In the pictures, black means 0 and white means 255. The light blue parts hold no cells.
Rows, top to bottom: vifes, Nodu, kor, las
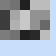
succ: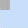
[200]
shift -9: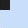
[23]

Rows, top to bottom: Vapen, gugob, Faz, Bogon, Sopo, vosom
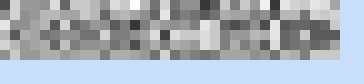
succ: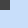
[219]
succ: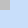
[126]
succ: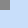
[78]

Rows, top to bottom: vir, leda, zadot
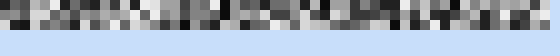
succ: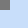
[12]
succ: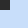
[33]
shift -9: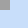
[152]
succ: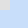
[161]
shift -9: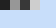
[ 24 142  47 197]
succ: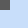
[215]
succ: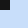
[206]

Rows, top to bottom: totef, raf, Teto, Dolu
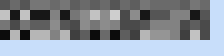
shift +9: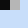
[ 21 191]
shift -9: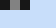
[ 14 121  14]
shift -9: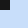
[14]

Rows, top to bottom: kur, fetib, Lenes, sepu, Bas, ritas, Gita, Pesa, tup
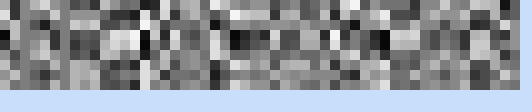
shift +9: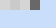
[222 211 222 113]
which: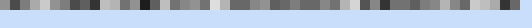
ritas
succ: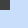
[146]
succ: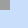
[125]
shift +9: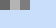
[113 189 134]
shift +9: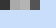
[ 61 179 189  93]
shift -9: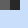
[86 31]

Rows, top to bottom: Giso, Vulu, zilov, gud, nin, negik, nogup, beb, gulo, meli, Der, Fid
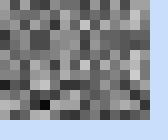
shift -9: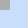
[164]
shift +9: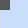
[96]

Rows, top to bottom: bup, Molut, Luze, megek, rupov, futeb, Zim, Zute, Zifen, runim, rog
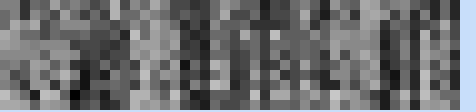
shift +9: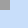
[168]
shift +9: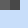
[103  81]
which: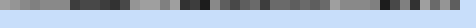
rupov
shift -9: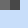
[97 63]
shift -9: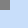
[119]
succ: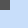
[159]
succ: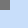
[128]

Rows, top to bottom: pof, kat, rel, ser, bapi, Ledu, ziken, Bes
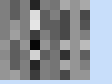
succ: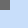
[178]
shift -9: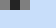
[118  27 118]
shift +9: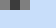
[136  69 136]
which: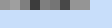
Bes
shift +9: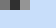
[126  57 158]
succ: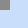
[94]

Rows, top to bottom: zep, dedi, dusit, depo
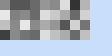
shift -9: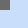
[97]
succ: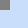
[138]
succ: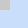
[171]
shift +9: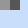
[159  95]
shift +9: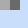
[180 115]
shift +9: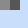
[147  95]
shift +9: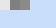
[240 137 147]

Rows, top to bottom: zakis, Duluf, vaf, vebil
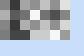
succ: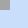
[144]
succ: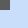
[114]
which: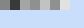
zakis

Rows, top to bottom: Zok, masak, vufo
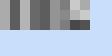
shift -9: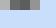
[171  96  84 139]
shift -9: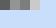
[ 84 139 116 193]

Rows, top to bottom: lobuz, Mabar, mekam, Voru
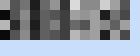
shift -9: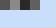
[ 75 129  32  87]
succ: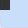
[218]
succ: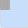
[84]
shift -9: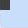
[54]
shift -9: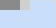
[129 129 198]

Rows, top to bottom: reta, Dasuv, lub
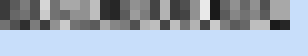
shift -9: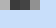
[170  50  59 136]
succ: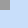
[124]

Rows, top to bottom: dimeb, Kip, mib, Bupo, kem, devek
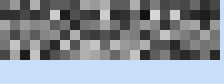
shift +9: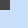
[80]
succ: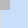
[153]
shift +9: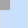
[174]

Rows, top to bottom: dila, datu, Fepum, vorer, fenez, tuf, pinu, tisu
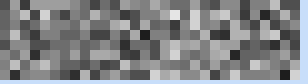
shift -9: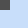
[70]
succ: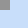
[158]
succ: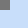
[109]
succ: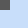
[178]

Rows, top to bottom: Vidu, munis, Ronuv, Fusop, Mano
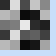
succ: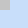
[136]
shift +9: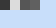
[ 64 229  95 105]

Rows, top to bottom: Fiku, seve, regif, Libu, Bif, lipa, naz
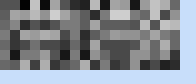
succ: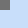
[73]
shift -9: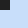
[24]
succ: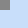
[44]
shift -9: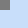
[114]
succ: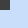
[174]

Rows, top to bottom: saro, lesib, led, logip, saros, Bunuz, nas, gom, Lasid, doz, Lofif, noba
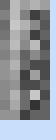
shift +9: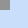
[156]
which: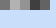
logip
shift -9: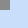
[129]
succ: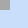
[108]
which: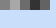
Lofif
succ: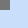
[178]

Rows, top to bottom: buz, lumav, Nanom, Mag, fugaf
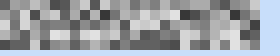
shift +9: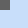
[106]
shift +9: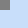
[136]
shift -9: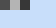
[ 68 171  46]
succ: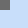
[139]
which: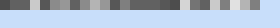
fugaf
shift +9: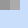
[160 180]
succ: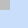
[161]

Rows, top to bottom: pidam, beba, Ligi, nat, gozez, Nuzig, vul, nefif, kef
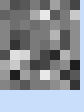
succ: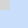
[122]
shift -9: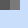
[ 79 113]
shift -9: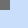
[101]
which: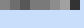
kef
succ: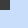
[69]
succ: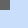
[110]

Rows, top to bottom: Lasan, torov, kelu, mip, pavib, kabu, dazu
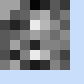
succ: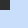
[130]
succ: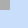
[89]
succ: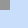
[173]
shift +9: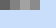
[107 139 171 148]
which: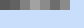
mip
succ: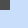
[35]
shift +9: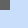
[107]

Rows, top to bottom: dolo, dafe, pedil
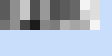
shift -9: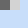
[ 94 202]
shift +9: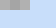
[186 174 186]

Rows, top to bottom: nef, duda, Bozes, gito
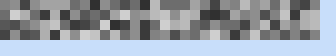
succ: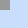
[186]
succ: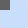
[207]
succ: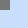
[142]

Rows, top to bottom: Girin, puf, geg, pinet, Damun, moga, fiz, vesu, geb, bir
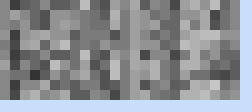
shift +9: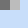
[122 197]
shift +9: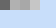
[112 186 177 207]
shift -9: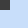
[52]

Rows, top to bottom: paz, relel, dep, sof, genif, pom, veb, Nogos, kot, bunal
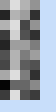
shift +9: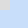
[230]
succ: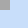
[221]
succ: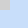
[81]
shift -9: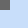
[94]
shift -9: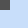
[72]

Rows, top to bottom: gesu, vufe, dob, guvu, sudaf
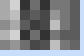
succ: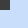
[72]
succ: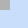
[210]
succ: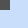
[190]
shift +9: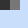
[ 59 128]
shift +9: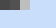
[ 81  90 199]

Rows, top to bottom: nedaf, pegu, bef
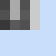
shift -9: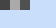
[ 59 161  71]
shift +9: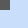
[98]
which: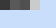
bef
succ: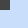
[170]
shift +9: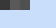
[65 98 89]
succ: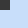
[89]

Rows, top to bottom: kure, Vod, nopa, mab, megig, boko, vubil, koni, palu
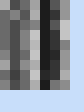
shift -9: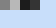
[120 175  19  43]
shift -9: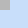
[175]
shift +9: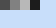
[ 85 138 193  37]
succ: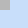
[28]

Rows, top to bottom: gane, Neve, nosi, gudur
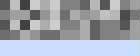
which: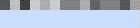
nosi
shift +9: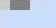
[213 138 138]
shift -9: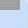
[151 151]
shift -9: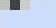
[183  56 195]
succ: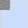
[160]

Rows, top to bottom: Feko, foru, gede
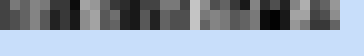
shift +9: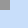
[160]
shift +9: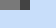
[130 130  76]
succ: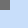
[34]

